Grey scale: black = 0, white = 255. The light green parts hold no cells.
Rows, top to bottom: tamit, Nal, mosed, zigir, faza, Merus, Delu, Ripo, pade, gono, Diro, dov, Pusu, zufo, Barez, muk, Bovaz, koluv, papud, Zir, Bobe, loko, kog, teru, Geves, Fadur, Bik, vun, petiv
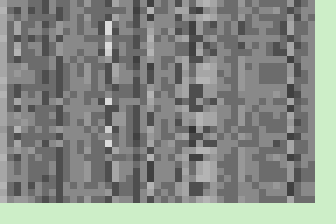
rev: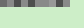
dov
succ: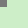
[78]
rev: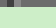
Nal
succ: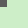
[108]
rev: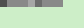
Barez
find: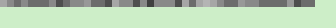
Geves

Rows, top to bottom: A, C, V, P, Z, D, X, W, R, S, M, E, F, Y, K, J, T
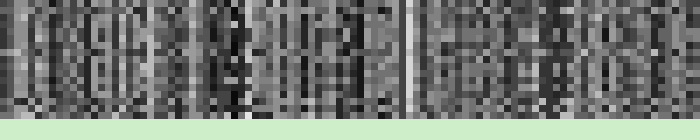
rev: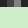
E
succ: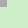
[114]
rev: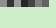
S
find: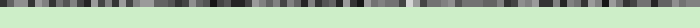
Z

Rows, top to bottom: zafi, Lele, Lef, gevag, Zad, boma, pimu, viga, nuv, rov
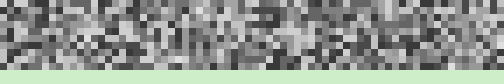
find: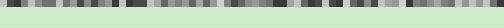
viga
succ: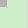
[152]
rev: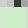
Zad
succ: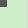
[140]

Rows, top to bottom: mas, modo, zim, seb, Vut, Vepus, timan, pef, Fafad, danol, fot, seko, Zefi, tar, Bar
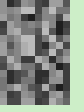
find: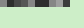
fot
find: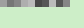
pef
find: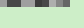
Bar
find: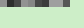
mas
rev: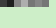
seb

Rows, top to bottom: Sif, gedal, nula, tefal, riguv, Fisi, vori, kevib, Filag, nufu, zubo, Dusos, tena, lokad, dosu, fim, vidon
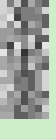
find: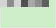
tefal
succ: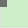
[125]
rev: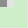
vori
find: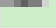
riguv
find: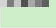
Sif
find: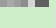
Fisi
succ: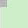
[156]

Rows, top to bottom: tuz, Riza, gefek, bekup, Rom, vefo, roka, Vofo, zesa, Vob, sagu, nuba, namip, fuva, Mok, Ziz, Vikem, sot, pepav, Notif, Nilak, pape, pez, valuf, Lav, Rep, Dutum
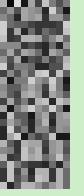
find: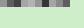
fuva
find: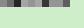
gefek

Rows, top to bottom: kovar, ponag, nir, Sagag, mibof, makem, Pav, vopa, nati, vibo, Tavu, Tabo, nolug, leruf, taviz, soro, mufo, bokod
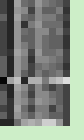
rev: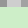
bokod
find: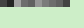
kovar
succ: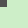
[137]
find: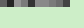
nati

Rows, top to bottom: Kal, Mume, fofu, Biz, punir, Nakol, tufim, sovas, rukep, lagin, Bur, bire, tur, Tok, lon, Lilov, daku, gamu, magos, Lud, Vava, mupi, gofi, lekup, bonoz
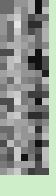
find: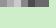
fofu
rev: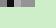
Kal
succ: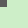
[202]

